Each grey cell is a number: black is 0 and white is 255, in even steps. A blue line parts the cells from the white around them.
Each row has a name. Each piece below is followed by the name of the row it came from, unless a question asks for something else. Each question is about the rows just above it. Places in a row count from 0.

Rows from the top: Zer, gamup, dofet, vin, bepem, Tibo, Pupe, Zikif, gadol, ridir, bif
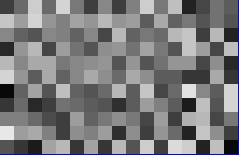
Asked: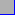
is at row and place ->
gadol, 13
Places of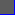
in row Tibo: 2 11 12
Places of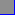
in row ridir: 5 9 15
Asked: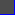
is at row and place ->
gadol, 3
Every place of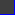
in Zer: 0 6 8

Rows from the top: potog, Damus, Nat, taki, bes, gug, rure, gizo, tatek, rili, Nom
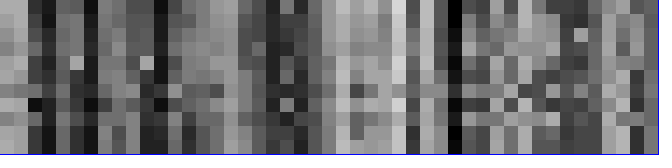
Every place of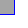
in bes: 5 10 26 35
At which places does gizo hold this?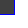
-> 7 33 41
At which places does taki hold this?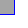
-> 33 39 43

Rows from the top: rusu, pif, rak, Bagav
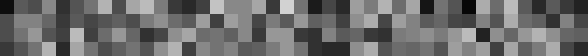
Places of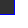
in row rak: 10 22 27
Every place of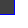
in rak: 4 6
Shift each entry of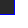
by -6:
[35]
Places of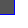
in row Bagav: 1 10 27 31

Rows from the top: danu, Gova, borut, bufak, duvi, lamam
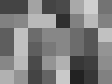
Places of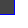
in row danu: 0 1 3
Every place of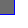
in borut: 2 5
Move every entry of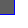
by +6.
[100]
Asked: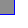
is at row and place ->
duvi, 7
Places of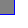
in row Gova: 0 5 7
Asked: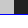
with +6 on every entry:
[207,40]
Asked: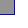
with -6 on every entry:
[142]

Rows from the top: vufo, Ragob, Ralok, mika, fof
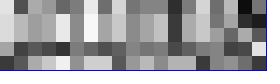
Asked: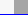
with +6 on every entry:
[253,171]
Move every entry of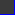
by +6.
[64]
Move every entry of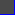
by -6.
[67]
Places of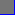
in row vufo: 9 18

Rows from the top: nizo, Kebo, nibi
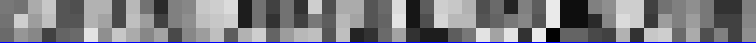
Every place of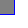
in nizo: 12 37 42 48 53
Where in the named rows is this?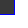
Kebo, 46
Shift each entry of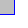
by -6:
[185]
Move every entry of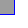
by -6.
[151]
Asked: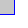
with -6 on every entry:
[193]
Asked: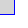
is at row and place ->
Kebo, 31

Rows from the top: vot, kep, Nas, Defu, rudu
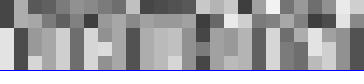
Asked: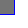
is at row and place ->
vot, 20
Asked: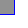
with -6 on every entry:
[139]
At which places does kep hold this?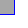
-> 2 8 20
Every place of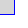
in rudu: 2 6 12 19

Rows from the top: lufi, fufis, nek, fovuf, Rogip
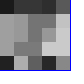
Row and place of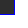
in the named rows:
lufi, 3
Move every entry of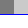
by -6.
[116,196]
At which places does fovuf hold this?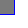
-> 1 2
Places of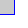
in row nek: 4
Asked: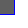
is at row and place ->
Rogip, 2

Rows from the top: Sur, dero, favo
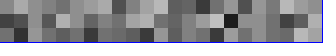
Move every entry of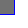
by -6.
[107]
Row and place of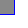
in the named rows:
Sur, 0
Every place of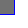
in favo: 0 3 5 7 14 17 19
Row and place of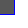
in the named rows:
dero, 3
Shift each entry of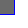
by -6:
[100]
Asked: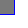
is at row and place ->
Sur, 19

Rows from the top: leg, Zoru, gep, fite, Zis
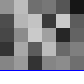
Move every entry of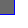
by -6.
[99]
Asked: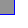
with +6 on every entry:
[153]
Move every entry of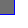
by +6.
[117]

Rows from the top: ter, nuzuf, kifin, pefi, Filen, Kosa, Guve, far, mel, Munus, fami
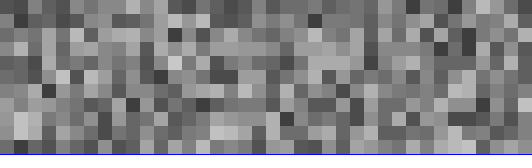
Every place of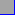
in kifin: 3 25 27 31
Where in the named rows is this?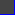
Filen, 26
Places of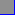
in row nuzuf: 7 18 20 29
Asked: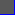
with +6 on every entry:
[94]
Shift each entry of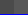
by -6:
[69,82]
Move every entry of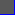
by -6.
[82]
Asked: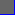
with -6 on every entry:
[96]

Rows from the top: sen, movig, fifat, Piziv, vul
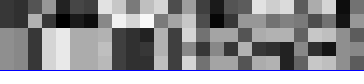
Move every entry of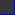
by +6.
[61]
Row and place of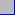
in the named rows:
vul, 7
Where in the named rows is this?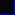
movig, 15
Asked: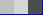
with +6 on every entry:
[197,219,83]
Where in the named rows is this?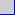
sen, 19
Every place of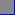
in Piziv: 1 13 15 21 25

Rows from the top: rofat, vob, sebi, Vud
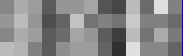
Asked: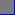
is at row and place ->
sebi, 12
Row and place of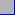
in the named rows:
Vud, 1
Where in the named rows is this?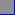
Vud, 4

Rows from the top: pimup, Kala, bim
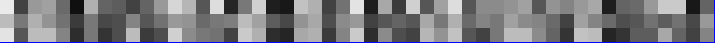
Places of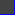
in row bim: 16 29 34 49
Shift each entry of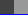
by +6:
[72,159]
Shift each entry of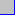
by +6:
[200]
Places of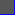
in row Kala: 10 27 29 45
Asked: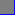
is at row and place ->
Kala, 16

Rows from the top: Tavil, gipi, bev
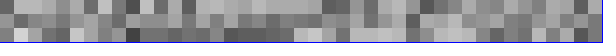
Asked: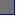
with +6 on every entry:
[120]
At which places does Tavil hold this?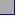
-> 3 5 12 16 19 20 21 27 33 36 39 42
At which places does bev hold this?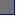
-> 3 10 11 13 24 29 37
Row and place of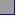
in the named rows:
gipi, 9
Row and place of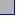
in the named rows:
Tavil, 14

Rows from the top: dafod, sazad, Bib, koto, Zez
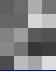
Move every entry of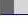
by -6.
[96,208]
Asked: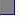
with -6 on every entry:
[124]
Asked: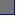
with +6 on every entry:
[122]
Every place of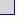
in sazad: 2
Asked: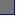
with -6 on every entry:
[110]
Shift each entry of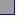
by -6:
[151]

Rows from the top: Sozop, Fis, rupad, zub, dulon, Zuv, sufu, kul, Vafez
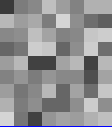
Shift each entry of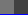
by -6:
[112,59]
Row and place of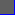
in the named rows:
Fis, 7
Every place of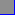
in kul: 2 5 7
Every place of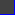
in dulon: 2 3 6
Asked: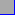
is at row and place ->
Fis, 2
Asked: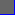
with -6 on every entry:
[96]
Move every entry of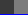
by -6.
[52,118]

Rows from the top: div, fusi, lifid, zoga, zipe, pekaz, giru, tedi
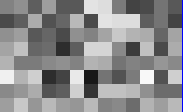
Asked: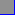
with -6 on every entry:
[138]
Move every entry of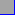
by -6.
[158]

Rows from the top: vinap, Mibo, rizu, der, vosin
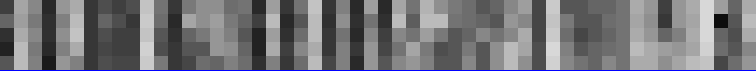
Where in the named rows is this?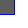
Mibo, 29
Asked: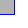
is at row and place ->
vinap, 30
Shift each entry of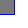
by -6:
[115]

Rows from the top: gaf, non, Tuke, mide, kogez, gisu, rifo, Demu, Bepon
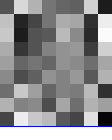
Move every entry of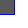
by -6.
[83]
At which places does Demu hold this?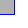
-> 0 6
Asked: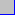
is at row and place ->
non, 0
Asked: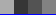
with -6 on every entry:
[166,48,77,124]

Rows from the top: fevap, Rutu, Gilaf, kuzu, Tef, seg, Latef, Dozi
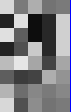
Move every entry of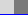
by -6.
[210,116]
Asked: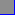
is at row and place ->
Dozi, 2
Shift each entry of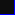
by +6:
[19]
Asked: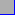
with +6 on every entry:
[180]
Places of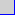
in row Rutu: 4
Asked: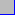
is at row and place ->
Tef, 0
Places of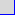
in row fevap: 0

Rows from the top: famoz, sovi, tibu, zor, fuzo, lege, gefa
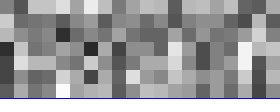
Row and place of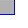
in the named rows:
gefa, 6
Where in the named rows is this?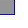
tibu, 14
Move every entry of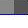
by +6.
[142,91]
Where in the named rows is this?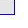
zor, 12
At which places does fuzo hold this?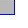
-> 2 3

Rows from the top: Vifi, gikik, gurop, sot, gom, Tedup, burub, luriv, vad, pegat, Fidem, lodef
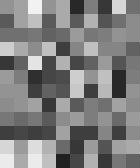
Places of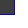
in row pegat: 0 2 5 6 8
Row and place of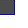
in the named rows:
Tedup, 4
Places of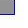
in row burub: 0 1 9
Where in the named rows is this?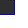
Tedup, 2

